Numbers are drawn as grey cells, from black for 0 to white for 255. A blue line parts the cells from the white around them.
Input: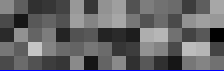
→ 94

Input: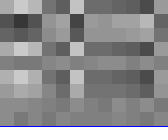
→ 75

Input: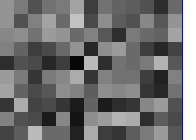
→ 45

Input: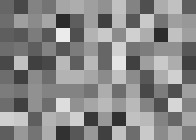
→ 193

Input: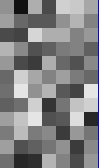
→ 201

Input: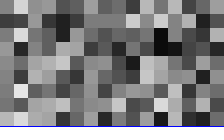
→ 103
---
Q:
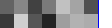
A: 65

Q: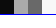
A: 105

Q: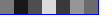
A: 78

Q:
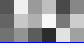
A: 154

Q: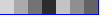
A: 115

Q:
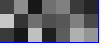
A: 23

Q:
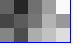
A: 112

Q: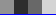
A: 104
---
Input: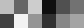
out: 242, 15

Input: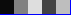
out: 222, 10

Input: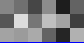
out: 220, 29

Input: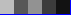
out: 190, 18

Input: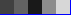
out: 215, 25

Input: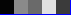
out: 225, 4

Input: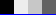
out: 237, 1

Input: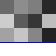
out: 205, 34
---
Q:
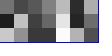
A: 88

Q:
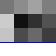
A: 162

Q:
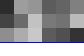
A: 149

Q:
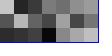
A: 58

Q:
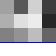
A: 209

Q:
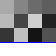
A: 107
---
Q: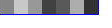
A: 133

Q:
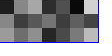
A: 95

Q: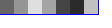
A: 149

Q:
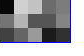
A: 108

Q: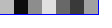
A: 141

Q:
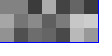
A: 123

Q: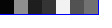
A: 82

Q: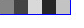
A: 133

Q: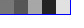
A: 119
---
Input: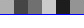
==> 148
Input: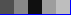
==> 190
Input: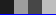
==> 190
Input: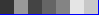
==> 200
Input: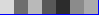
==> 171
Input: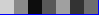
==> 110
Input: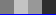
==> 46
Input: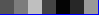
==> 153
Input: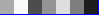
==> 29
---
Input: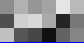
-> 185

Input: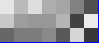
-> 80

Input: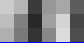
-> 93

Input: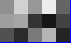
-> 101

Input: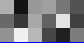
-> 83

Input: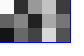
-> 60

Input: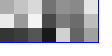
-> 229
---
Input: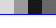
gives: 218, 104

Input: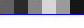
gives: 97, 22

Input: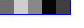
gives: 110, 63

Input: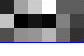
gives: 35, 49

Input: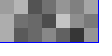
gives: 157, 149

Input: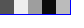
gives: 84, 187

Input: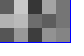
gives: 93, 132

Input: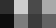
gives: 47, 99

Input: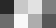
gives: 40, 87
